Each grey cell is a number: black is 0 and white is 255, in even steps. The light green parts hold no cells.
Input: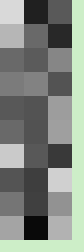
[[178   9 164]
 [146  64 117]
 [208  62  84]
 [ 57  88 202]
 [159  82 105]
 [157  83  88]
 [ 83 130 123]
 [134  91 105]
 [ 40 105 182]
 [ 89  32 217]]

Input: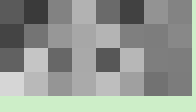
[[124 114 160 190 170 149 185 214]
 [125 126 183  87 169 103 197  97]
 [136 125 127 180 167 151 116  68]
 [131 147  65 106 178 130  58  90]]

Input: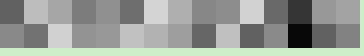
[[130  97   8 138  97 192 102 158 178 193 152 147 209 114 137]
 [163 152  53 105 210 141 135 175 212 110 144 124 166 189  97]]

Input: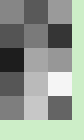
[[100 199 126]
 [245 186  86]
 [151 166  29]
 [ 53 122  84]
 [154  89 134]]

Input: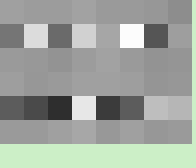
[[155 150 159 152 168 159 155 154]
 [183 190  92  58 231  46  74  93]
 [151 148 158 159 159 155 151 158]
 [148 147 154 161 157 146 153 154]
 [158  85 252 166 208 105 219 117]
 [141 150 154 154 162 156 157 159]]

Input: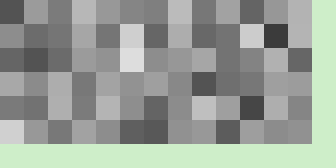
[[145 140 158  92 152 145  88  95 141 162 120 152 208]
 [133 174  70 159 191 140 100 142 180 123 175 114 122]
 [156 159 119 111  83 136 159 146 163 120 173 139 168]
 [102 177 131 115 166 151 141 221 146 155 107  83 101]
 [180  59 204 115 104 173 102 207 117 166 117 108 141]
 [179 151 100 162 119 187 127 133 152 183 123 155  83]]
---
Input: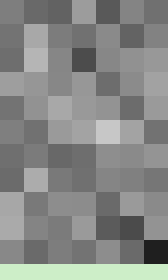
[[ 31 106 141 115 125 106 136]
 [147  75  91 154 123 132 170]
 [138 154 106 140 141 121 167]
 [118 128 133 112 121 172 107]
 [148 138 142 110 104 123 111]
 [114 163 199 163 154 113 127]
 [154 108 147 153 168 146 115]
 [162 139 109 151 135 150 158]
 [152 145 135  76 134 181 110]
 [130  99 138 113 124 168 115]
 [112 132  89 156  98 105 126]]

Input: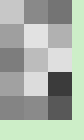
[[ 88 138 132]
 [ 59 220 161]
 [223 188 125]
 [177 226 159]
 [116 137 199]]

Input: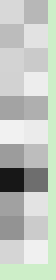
[[240 213]
 [203 147]
 [227 161]
 [110  23]
 [189 156]
 [235 241]
 [175 163]
 [237 210]
 [202 211]
 [226 188]
 [183 216]]

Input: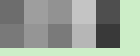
[[ 57 182 122 149 121]
 [ 78 196 146 158 109]]

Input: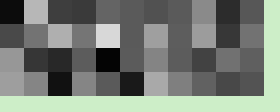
[[ 83  72  97 127 169  25  90 133  17 133 158]
 [ 95 113  66  92 132  91   4  92  40  54 151]
 [114  55 156  93 159  90 216 117 175 115  73]
 [ 87  44 138  90  81  90 100  58  62 183  12]]

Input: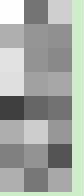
[[168 120 175]
 [ 85 147 128]
 [150 205 174]
 [114 102  63]
 [167 162 222]
 [136 147 225]
 [144 149 176]
 [207 116 253]]

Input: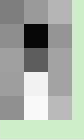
[[186 248 143]
 [163 241 157]
 [163  93 160]
 [149   7 142]
 [181 154 126]]
